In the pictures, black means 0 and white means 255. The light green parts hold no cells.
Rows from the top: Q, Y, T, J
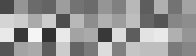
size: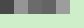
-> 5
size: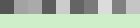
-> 10
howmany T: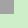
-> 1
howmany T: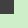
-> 0

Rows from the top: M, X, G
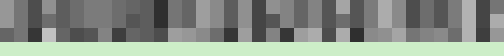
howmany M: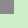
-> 2
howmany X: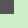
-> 5
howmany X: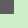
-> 3
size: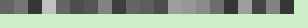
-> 21
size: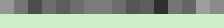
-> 16
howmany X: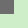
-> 5

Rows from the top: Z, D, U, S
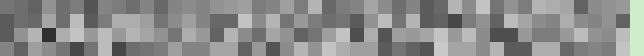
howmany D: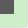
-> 4
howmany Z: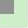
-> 4
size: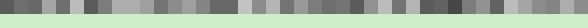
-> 42

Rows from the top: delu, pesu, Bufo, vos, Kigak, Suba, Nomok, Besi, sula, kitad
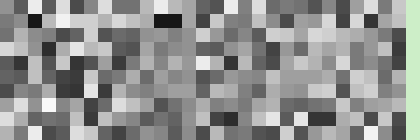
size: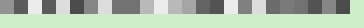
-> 25
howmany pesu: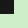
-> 3
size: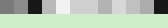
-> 12
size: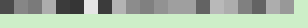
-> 21
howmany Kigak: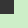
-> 3
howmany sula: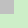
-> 5
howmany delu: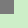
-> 2

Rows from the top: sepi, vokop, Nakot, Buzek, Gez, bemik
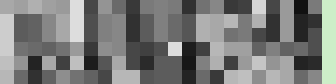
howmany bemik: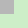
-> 5
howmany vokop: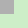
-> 2
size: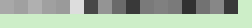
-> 17
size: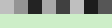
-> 8
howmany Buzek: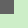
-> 3
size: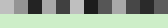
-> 12

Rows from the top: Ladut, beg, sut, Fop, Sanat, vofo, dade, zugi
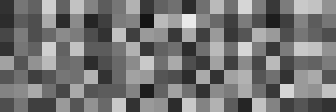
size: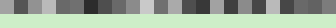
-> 24
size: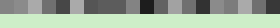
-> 20
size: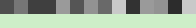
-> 14
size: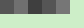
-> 5
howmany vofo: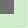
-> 3
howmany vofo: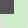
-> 5

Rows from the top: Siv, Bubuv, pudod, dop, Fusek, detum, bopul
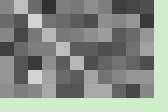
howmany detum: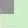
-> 3
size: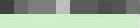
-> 10
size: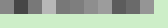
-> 11

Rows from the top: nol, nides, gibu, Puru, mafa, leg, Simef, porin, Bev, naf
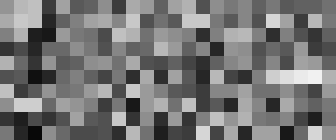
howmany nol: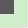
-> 2
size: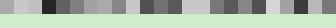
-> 24
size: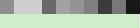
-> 10
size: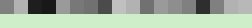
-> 18
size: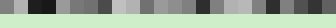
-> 24
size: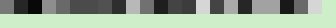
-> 23

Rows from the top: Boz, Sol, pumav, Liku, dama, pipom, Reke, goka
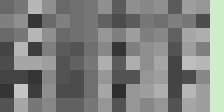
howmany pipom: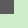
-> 0
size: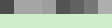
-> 8
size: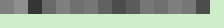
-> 15
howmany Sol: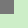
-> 3
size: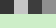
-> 4
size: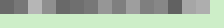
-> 15
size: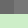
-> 2

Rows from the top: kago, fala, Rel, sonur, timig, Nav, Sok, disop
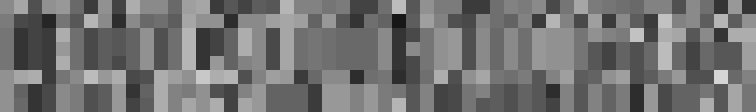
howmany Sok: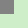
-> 7
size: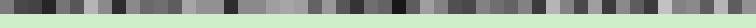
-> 54
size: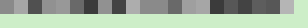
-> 21
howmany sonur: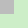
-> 1
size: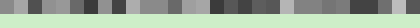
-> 30
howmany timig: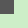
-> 3

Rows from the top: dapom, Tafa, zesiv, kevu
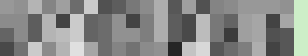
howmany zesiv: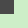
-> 1
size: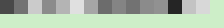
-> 15
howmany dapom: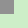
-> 2
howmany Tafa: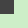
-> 3
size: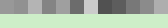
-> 12

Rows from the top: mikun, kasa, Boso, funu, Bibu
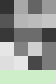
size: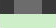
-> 4
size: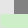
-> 2
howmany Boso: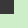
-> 2
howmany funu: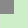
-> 0

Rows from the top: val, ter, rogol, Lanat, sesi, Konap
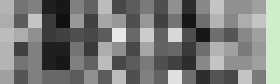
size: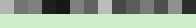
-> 14
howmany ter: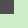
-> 1
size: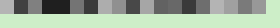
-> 19
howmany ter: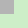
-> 1
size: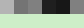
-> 6

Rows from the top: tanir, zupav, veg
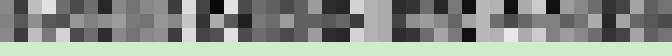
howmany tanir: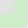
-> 2
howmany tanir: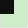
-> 3

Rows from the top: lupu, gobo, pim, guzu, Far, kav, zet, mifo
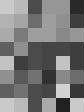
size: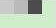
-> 3
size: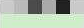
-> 6
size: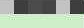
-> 6
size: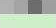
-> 4
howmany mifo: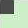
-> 1
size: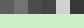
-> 6
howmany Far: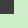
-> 2

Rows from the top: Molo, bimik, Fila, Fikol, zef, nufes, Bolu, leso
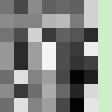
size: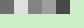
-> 5
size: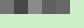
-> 5

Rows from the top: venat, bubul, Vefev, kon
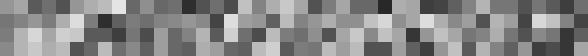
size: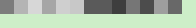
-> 13
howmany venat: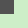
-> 4
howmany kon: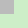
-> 5
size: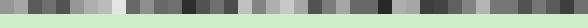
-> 42

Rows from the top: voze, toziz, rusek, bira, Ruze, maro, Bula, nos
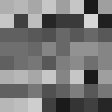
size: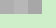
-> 3
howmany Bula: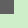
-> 3
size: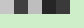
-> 5
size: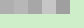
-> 5

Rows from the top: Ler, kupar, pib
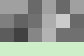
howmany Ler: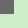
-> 2
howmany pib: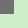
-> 2
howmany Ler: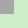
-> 0
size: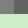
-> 2
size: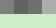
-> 4

